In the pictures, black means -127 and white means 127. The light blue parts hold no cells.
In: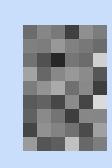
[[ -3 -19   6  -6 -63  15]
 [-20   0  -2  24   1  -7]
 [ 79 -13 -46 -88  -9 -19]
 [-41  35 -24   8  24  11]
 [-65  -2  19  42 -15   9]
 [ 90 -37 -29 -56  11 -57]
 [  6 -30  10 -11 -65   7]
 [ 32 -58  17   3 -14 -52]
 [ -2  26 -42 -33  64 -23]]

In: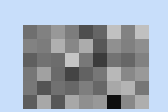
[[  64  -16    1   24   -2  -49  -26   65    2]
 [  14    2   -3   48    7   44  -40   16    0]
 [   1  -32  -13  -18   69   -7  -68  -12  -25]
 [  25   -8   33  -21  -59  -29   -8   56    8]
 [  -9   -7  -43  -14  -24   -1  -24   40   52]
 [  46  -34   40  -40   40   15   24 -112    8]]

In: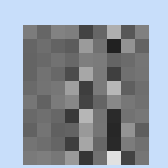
[[  0  -3 -25   2  -1 -60 -25  47 -40]
 [-28 -26 -17 -28 -35  27 -14 -94  19]
 [-10 -27 -22 -13 -23  -1  -4 -27 -20]
 [-11 -27 -13 -23 -51  39  -5 -64 -15]
 [-17 -21 -12  -8  31 -65  -5  55 -32]
 [-15  -9 -29  -4   7 -60 -27   8  -8]
 [ -8 -22 -16 -24 -70  54 -11 -85 -13]
 [-33 -29 -11 -31 -28  25 -10 -88  19]
 [-15 -11 -17 -26 -65  38 -24 -86  -3]
 [-10  -5  -1  -8  25 -74 -14  97 -60]]

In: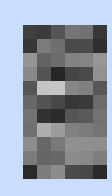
[[-72 -64 -68 -42 -10 -14]
 [-79 -73  -4 -16 -53 -52]
 [ 22  21 -28 -19   2   4]
 [ 17   9 -44 -89 -57 -52]
 [-40 -42  69  69   7   0]
 [-20 -24 -44 -56 -72 -68]
 [-13 -13 -78 -84 -42 -37]
 [-11 -15  46  28   0  -4]
 [ 14  13 -23  -6  16  15]
 [ -2  -4 -25 -23  12   8]
 [-85 -85  -3  12 -52 -56]]

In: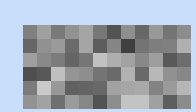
[[ 12   0  32  -5  18  37  -7 -44  15 -24  24 -11]
 [ 47 -25  17  26 -20  37 -34   5 -64 -11  -1   0]
 [-18  31   9  -3 -26  -9  65  46  34   8  30 -38]
 [  7 -48 -39  63  20  14 -11 -21  49 -22  56  17]
 [ 54  -4  74  24 -30 -27 -23  34  38  41   3  26]
 [ 11  19  34 -16  26   7 -44  13  67  67  32 -33]]

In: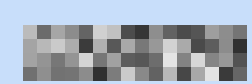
[[-10  59 -20  38  12 -27  80  65 -51 -73  14 -29 -52 -42  30  13]
 [-78  36  56  74  44 -68  48 -39  41  -7  24  82  42 -53 -34  12]
 [-44  35  20  -8  20  84  -9  33 -34 -40 -18 100   3  87   5  24]
 [-25 -15  15 -13 -11  12 -79  -3  74   9 -29  56 -56  40  99 -69]]

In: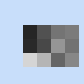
[[ -4 -90 -46 -11]
 [-13 -86 -55  21]
 [  7  85  53 -26]]

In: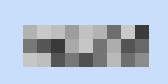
[[-68  50  73  62  29  65  51 -17  72]
 [-23  -7 -41 -69  41  70 -11  45 -43]
 [ 12  70  62 -42  -8 -46 -10  58 -16]]

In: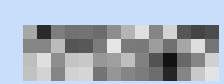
[[ -51   39  -84   -2  -14  -12  -19   13   52   95    5   83  -41  -59]
 [ -10    5    5   59  -42  -39   -3  102   -5   -6   29  -15   38   93]
 [  80   62   95   14   68   72   23   31   62    2  -44 -109  -24    5]
 [  99   66   83    5   82   86  -11   22    5   -3  -18  -90    5   73]]
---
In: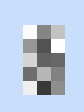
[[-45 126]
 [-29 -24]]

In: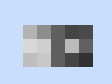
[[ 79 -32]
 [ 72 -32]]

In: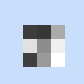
[[ 13 112]
 [ 26 127]]

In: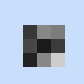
[[-101  -68]
 [   7   77]]

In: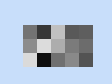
[[  92   45]
 [-113  -15]]

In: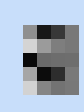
[[ 27  -1]
 [-21 -18]]
